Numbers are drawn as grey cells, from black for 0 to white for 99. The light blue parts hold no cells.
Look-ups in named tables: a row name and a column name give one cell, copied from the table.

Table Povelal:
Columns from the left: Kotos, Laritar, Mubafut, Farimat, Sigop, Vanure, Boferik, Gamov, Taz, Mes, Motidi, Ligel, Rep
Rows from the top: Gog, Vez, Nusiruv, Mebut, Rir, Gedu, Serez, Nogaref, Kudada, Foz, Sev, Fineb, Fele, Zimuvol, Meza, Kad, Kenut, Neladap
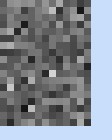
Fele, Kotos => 23
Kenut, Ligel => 60
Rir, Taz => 42
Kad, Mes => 49
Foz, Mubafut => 47
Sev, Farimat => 49

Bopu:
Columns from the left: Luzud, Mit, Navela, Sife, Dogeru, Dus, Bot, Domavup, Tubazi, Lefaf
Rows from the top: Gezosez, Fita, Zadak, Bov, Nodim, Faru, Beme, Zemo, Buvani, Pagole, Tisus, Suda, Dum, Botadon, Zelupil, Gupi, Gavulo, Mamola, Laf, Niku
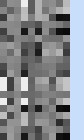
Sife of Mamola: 73
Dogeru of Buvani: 40
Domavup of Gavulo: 46
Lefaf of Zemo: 23
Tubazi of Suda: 69
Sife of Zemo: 25
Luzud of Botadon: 47

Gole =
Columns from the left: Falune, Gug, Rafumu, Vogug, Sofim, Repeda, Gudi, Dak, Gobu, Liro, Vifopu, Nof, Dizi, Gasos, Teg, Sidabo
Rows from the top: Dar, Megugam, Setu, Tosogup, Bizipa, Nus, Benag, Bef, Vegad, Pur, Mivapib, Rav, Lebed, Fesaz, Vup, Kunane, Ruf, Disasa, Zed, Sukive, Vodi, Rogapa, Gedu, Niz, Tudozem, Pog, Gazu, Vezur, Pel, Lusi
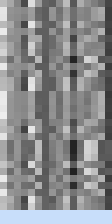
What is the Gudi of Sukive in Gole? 37
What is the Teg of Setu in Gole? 64
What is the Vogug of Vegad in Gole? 42
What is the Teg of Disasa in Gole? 46
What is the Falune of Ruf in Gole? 92
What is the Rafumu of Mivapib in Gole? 56
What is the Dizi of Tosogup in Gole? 55
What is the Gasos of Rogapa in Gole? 76
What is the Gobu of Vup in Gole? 42
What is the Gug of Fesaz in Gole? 59
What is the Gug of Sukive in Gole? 58
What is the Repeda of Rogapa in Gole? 73
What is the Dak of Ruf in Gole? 57
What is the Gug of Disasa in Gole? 54
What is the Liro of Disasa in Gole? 57
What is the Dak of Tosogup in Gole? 37
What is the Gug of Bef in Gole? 62
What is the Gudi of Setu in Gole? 36
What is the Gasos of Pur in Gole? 58
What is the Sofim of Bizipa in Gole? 62

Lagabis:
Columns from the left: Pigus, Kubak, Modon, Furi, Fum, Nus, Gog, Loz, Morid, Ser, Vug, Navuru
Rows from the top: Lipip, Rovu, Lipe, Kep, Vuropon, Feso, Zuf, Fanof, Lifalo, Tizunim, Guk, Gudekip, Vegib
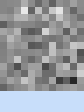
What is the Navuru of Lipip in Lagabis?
54
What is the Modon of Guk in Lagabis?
53
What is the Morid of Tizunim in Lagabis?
65
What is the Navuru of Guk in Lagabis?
80
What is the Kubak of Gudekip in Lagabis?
63
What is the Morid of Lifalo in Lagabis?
52
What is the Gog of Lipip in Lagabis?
53
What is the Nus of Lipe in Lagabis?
54
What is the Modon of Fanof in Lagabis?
51
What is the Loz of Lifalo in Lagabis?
60
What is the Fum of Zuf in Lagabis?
34
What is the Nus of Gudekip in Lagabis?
46
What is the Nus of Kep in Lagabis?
48

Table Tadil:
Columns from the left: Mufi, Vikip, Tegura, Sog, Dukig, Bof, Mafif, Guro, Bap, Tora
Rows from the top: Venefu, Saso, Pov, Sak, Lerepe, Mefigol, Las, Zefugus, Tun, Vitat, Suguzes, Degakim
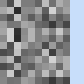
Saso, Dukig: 53
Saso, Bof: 65
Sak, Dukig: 61
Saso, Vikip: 73
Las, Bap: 38
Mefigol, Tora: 36
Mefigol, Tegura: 17

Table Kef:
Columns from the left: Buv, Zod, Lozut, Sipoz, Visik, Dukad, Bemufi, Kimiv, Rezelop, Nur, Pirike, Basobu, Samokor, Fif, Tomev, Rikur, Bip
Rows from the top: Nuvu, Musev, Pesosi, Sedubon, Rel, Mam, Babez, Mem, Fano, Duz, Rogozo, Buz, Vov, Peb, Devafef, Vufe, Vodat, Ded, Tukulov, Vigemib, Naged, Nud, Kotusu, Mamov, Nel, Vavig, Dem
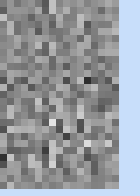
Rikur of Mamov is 62
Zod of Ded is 43
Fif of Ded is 61
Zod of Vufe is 71
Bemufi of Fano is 63
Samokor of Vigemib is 47
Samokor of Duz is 41
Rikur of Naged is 78
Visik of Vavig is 49
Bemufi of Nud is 24
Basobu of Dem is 59
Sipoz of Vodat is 54
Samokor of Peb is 49
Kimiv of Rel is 45
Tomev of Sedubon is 48
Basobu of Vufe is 74
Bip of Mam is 49
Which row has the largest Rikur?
Naged

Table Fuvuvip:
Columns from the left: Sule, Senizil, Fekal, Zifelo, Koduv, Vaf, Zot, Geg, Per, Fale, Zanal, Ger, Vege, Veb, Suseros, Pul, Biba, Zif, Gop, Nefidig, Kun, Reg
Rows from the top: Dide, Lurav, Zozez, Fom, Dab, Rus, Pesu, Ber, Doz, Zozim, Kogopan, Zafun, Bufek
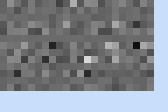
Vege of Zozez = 42
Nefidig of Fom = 21
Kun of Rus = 41
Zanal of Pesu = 51
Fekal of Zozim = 41
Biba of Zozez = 46
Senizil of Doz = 53
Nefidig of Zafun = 39
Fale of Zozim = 40
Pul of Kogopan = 39
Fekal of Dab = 49

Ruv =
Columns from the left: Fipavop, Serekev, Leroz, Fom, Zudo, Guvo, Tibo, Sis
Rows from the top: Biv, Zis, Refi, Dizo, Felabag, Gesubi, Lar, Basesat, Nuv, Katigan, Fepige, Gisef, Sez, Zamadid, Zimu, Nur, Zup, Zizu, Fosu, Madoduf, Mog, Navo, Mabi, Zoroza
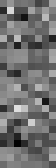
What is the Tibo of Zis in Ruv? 60
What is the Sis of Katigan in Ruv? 37
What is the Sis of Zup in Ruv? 59
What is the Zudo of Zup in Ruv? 35
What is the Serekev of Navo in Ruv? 53
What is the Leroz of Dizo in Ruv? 51
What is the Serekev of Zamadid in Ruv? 57

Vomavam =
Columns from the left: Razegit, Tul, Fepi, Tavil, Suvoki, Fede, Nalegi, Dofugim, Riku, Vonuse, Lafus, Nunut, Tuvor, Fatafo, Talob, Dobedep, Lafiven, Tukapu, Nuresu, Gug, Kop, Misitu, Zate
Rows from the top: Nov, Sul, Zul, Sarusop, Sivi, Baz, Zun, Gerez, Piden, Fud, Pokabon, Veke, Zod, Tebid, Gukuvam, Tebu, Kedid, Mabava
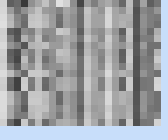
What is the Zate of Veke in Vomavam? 82
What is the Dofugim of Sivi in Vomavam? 55
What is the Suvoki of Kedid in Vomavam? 71
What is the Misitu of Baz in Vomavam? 48
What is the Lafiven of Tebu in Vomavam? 63
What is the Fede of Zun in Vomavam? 72
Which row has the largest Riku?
Nov

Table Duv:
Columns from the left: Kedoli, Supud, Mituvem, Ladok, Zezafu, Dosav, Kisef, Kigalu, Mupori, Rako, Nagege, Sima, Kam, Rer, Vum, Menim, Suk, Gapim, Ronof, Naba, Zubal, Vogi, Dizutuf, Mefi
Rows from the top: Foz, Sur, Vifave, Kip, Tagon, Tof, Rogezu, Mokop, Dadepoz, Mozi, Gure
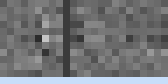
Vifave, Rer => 44
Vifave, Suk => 40
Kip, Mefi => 30
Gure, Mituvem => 39
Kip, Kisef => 64
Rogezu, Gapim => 40
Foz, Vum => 38
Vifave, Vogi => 39
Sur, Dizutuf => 44

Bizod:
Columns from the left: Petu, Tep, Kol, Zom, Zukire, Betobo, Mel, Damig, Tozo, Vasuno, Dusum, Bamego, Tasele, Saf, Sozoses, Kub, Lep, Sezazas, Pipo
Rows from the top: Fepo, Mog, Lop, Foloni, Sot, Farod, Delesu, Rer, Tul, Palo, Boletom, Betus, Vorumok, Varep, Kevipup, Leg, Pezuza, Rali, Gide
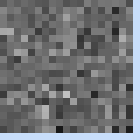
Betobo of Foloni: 44
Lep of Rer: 38
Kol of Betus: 43
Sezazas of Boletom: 34
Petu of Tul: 48
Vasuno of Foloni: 50
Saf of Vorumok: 40
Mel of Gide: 56
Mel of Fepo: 33
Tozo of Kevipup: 34
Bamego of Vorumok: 44
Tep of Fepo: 42
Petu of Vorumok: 35
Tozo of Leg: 25
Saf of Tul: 45
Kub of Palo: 43
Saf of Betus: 41
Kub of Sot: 43

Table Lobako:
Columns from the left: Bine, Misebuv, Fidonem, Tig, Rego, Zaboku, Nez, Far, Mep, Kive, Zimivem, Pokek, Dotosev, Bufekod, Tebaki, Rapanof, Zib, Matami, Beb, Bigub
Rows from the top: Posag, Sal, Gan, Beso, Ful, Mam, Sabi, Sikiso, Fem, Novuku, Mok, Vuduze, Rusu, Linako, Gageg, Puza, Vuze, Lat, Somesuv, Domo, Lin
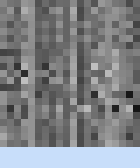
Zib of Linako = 40
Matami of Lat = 50
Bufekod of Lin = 40
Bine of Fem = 46
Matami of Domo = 44
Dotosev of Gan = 43
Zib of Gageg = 60
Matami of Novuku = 51
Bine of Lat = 42
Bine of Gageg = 57
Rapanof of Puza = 55
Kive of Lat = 41
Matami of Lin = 50
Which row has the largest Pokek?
Puza

